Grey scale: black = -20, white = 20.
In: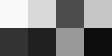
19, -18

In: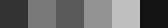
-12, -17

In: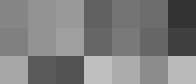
1, 9

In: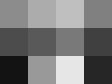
2, -14

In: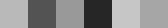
9, 6

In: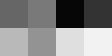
-4, 18

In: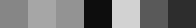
1, -13
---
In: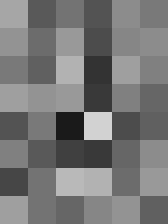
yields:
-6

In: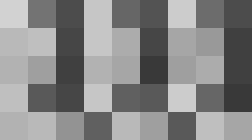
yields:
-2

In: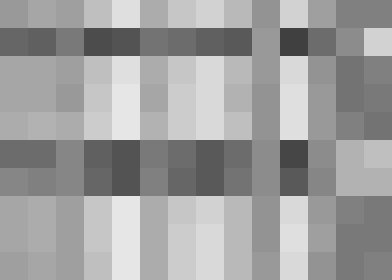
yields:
6

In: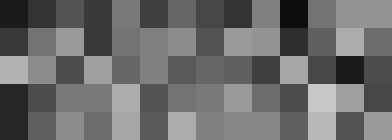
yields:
-12

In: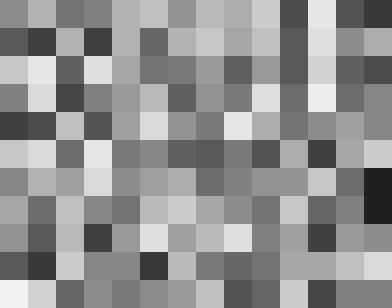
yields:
8

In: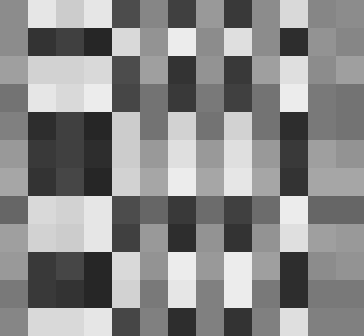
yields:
16

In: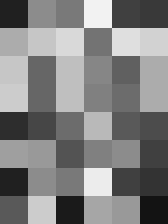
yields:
2

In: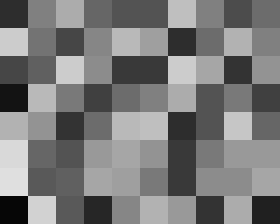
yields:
0

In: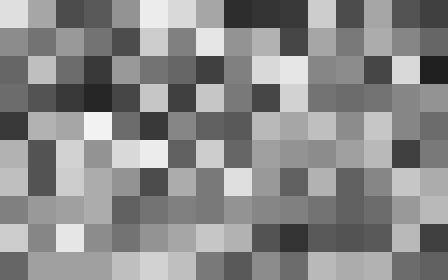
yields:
6
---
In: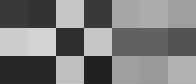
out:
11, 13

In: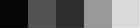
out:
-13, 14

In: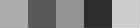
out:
3, 12

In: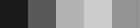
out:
8, 12

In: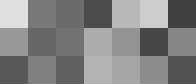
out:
7, 15

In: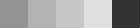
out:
11, 15

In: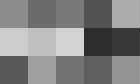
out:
13, 13

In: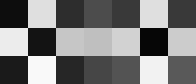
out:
10, 19

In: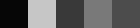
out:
-11, 11

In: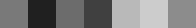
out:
-10, 12
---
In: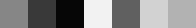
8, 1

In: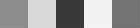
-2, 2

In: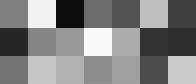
-10, -2

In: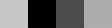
7, 11

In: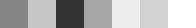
20, 1

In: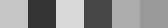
4, 11

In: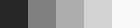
19, -14

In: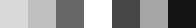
-17, 14
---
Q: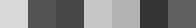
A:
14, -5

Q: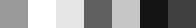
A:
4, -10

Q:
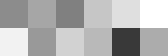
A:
2, 7

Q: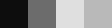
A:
-18, 9

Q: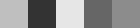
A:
10, 2

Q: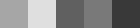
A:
6, -11

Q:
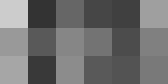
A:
12, -1

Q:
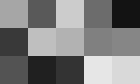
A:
6, 14
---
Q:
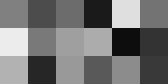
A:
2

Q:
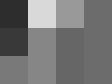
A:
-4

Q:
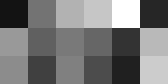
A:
-15

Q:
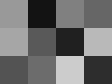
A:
12

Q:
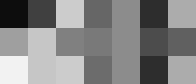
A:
-13

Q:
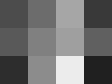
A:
17
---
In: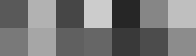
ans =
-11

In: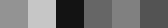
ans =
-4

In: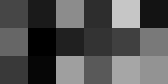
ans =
-6

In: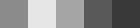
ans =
6

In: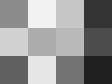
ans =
16

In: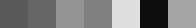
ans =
15

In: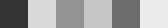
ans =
11
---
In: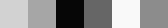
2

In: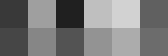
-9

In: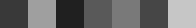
-9

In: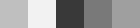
5

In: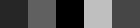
-9

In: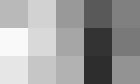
-6
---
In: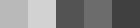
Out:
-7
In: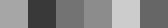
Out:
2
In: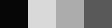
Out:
14
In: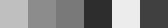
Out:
-13
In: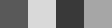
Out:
14
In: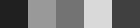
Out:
-2
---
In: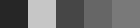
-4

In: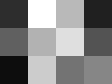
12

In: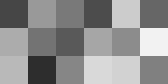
13

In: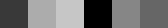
1

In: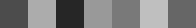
4

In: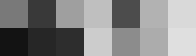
12

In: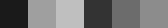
2
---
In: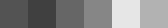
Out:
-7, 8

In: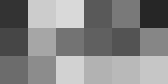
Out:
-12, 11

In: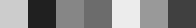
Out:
12, -10

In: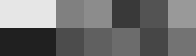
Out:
16, -2

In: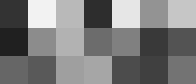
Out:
-12, -2

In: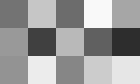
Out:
-2, 16

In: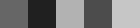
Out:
-4, 11
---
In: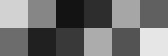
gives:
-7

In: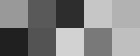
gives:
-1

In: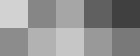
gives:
4

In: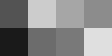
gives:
-1

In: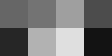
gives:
15

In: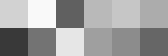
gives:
2

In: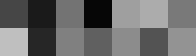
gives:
-7

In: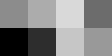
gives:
11

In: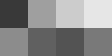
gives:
-7

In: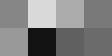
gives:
-5
